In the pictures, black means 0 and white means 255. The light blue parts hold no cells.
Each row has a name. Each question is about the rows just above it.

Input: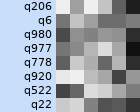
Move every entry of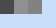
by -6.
[ 68 138 124]
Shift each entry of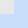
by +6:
[238]
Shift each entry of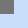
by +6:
[123]
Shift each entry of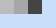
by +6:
[194 173  74]
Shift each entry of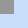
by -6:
[145]

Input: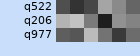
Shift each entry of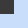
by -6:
[52]
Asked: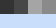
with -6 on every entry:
[ 45  65 159 132]
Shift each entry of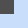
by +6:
[85]
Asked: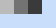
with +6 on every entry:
[193 121  64]
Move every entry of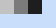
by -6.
[188 117  24]
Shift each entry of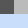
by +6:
[ 92 193]
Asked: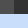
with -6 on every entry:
[73 45]

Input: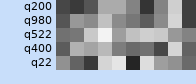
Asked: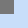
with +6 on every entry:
[125]
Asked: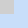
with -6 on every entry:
[201]
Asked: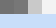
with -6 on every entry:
[107 113 195 237]
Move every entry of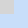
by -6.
[207]
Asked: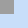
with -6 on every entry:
[152]
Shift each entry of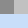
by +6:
[145 199]
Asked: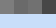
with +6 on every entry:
[131 112 119  77]

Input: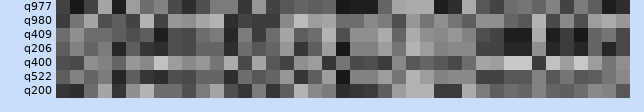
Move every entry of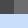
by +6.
[ 79 115]
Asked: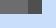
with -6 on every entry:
[103 103  73]
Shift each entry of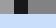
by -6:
[151  18 124 124]
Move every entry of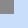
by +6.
[143]
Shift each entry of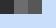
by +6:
[ 52 115  93]

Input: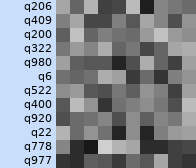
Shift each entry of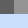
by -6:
[ 89 141]
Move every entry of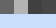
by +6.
[107 185  70  77]
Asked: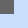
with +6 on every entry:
[107]

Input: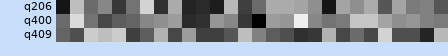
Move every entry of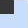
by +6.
[61]
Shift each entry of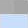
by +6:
[177 170]

